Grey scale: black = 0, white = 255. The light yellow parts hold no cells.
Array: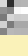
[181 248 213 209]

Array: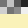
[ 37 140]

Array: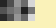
[214  33 149]

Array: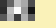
[ 77 153  61]

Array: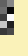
[135 111]

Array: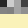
[ 66 163]

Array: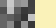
[ 64  57  77 137]

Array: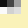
[160 209]
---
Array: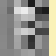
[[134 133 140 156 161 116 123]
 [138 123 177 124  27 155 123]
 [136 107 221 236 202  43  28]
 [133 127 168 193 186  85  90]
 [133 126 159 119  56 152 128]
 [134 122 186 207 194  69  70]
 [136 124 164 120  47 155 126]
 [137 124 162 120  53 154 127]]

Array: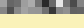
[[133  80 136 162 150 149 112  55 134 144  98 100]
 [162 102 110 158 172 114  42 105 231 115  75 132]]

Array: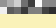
[[239  92 108  57 126 127  66  46]
 [147 175 207 112  61 251 137 135]]

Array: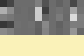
[[137 126 110 109 110  97 131 109 102 109 149 102]
 [ 51  70 108 108 108 127  82 108  98 109  72 110]
 [174 139 106 109 105 204  63 109 114 107 164 114]
 [126 118 109 109 106 203 100 109 123 105 219 126]
 [ 55  67 112 109 112  99 136 109  98 110 125 124]]

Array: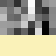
[[162 121  61 100  37 218   3 104]
 [ 94 104  48 125 251  64 143 155]
 [161 116 155  96 239  71  45 133]
 [191 109 100 174 204 111  90 136]
 [157 155 150 203  68 154   5 139]]

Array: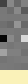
[[121 120 118 115]
 [ 66 136 104 129]
 [120 109 137  91]
 [121 120 120 122]
 [112 105 149 104]
 [120 121 119 121]
 [  6 137 118 214]
 [124 118 123 120]
 [162 128 128 114]
 [116 120 122 124]]
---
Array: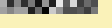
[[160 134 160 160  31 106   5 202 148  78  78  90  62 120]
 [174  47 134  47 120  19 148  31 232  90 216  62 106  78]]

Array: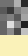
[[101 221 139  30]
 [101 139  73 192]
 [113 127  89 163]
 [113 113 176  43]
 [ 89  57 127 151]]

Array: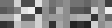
[[167 167 223  88  88 209 142 154 154 142 167 179 179  50 154 101]
 [114 114 209  76  76 223 154 114 127 142 114 114 101 127 142  63]
 [ 88 101 127 223 238  50 142 101 179 142  88  88  76 209 142 238]
 [ 50  63 194 167 167 209 154  50 167 142  35  50  35 209 142 167]]

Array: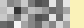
[[189 214  52 134 189 176 150 106 121 164]
 [201 164 121 201 134  80  92 228 106 214]
 [201 134 150 201 121  80  92 228 121 228]
 [106  92 243 164 134 106 176 134 214 164]]

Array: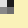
[[136 110]
 [224  28]]

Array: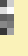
[[221 253]
 [ 79 205]
 [ 54 161]
 [135 122]
 [ 94 106]]

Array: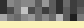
[[ 47 136 121 136 136  92 151  92  47 106  61  76]
 [167 121 106 136 151 106 136 106 181  92  31 121]
 [ 47  76 121 194  76 106  61  92  47  92  61  92]]
